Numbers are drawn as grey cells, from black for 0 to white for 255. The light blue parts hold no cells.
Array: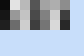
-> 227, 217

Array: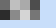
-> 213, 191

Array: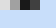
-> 222, 161

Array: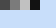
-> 193, 123

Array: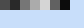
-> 213, 171

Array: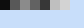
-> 211, 191
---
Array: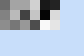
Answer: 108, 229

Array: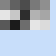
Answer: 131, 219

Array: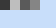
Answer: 56, 133

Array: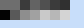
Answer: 110, 212

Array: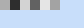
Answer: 174, 163

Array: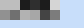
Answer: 190, 124

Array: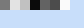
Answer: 121, 250

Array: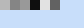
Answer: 184, 98

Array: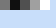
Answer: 119, 255
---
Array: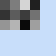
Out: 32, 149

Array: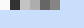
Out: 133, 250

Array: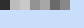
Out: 136, 46

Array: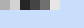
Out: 231, 176

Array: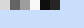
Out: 37, 216

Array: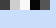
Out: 86, 62

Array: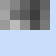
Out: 99, 154

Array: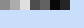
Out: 37, 139

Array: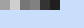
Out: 31, 163

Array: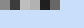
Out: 103, 137
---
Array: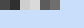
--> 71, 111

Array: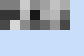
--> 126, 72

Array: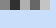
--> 133, 196

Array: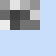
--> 155, 114

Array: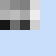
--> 157, 207

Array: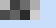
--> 185, 206

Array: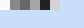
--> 250, 211

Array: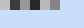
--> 193, 133
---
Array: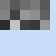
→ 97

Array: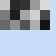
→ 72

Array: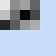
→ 71

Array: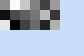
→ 54

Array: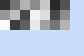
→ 141

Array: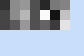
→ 194

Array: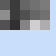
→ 113

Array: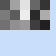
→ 172

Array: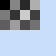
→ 63
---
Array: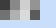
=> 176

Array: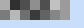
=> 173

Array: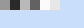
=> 185

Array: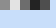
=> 109

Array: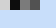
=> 82

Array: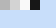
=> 182

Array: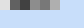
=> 141

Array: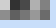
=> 152
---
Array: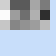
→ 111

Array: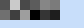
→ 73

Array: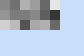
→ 124

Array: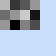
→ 202

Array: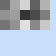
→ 52

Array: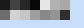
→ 38

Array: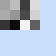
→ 73

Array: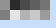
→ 74

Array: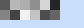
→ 174

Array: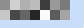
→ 176
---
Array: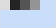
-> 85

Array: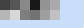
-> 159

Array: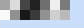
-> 207

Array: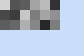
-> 39

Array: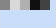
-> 16

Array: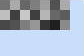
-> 32

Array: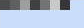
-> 201
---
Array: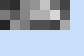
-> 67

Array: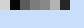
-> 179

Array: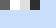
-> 223

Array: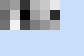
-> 149

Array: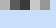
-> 200

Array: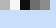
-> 110

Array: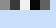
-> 6
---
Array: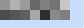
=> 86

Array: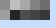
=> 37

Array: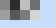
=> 88

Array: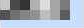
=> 113

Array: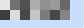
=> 219

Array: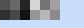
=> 72

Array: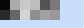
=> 102

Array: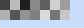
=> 85

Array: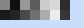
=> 36
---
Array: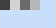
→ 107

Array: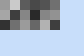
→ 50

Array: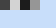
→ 66

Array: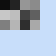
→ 35

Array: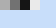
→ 114

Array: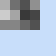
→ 69

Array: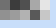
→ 80

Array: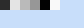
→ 44
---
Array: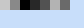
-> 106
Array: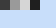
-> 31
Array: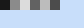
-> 76
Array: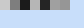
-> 150
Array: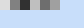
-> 160
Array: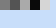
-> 214
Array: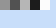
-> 252
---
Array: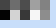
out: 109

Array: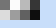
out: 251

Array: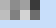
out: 141

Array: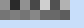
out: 42

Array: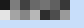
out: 125

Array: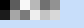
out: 92
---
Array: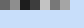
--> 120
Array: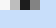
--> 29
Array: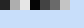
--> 106
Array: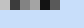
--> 19
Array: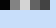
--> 99
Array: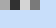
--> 212
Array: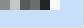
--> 36
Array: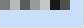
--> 24
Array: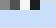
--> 246
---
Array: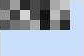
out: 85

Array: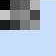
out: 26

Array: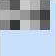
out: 129

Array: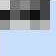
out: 150

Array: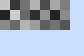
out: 138

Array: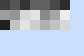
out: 32
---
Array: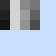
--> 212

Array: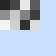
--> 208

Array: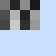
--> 201

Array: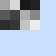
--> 54

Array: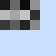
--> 92

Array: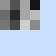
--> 72
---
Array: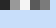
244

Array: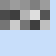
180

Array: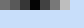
4

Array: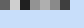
147

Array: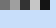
51

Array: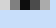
13

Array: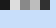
137

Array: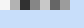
134

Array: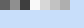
249
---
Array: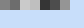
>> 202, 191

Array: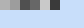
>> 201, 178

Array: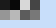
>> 216, 184

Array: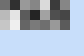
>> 239, 228

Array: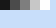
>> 254, 199

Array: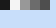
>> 244, 152

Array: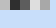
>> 222, 190
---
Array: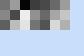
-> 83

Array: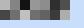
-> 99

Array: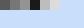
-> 26

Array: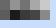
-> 58

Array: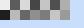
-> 124

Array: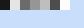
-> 190
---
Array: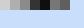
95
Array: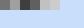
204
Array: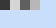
183
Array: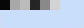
211
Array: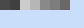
104
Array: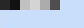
78
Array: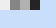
36
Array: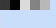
184
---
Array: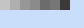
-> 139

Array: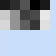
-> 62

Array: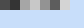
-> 200

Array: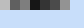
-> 22

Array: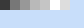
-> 185

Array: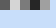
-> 123

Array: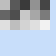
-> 200
